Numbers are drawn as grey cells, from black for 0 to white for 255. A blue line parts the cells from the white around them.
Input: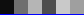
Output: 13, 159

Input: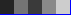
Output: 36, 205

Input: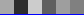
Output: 168, 128

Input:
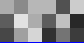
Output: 172, 60

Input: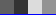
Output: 96, 147

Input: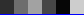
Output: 46, 205

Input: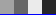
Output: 163, 40

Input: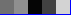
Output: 112, 211

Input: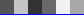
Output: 84, 167
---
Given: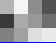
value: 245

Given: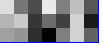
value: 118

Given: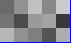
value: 145

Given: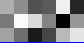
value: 141

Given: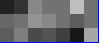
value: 51

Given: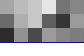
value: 187

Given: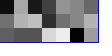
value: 168
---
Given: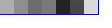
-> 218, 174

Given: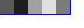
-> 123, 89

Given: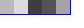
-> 164, 186

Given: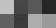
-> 38, 97

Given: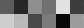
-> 61, 206

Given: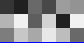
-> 147, 125

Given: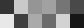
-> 73, 232

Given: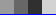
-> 211, 155
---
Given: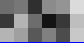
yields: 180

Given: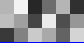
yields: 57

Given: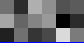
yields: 32

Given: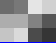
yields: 197

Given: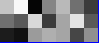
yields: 28

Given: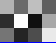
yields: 117

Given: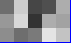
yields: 141
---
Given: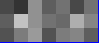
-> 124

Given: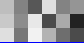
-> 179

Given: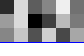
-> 207

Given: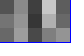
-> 73

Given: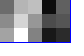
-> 130

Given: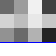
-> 106

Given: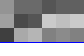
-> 129

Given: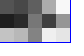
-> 131
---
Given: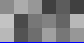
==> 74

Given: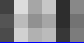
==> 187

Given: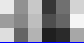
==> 135

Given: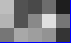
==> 82

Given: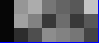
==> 161

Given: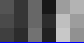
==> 54

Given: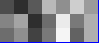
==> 164

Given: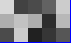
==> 194
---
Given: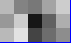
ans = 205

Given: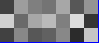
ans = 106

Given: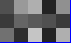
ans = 101

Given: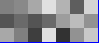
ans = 106

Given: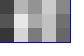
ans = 231

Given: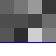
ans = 77
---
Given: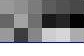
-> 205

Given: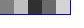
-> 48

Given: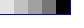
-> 161

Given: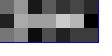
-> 33

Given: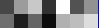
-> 177

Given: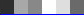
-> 254

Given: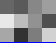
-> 50

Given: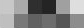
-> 109

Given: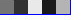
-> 233
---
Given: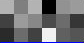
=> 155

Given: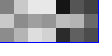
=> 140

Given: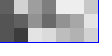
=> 96

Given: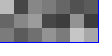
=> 135

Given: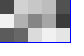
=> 177

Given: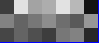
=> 100

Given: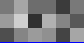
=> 207

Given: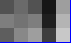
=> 115

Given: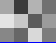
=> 199

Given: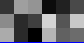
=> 42
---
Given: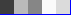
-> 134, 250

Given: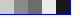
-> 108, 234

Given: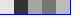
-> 166, 229

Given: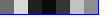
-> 11, 216

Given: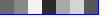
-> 43, 243

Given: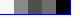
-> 78, 247

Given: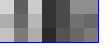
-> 52, 212

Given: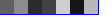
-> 66, 206
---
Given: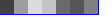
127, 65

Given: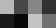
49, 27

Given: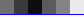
235, 111

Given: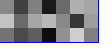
166, 116

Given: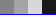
25, 131

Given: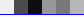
183, 239

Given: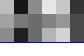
52, 140

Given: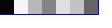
100, 6
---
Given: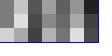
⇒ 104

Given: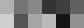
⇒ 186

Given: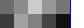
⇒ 129

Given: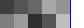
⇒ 45

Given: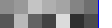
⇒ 219

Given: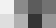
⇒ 177

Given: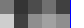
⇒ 142

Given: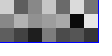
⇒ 169

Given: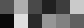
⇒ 150

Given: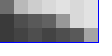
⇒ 152
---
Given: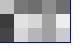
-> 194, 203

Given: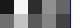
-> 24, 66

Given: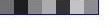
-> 111, 141

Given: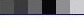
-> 81, 205

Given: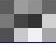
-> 92, 166

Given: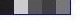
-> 31, 119

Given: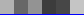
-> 178, 197
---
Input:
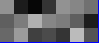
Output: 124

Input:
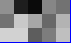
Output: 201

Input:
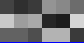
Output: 157

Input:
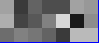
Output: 68

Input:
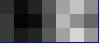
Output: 4

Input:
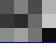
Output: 43

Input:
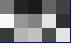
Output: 150

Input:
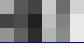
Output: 76

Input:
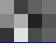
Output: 175
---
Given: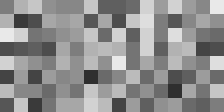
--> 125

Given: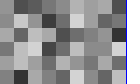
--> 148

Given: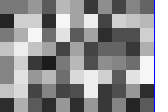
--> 121

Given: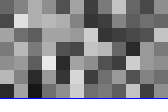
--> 102

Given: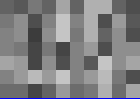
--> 99

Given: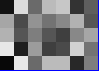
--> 18
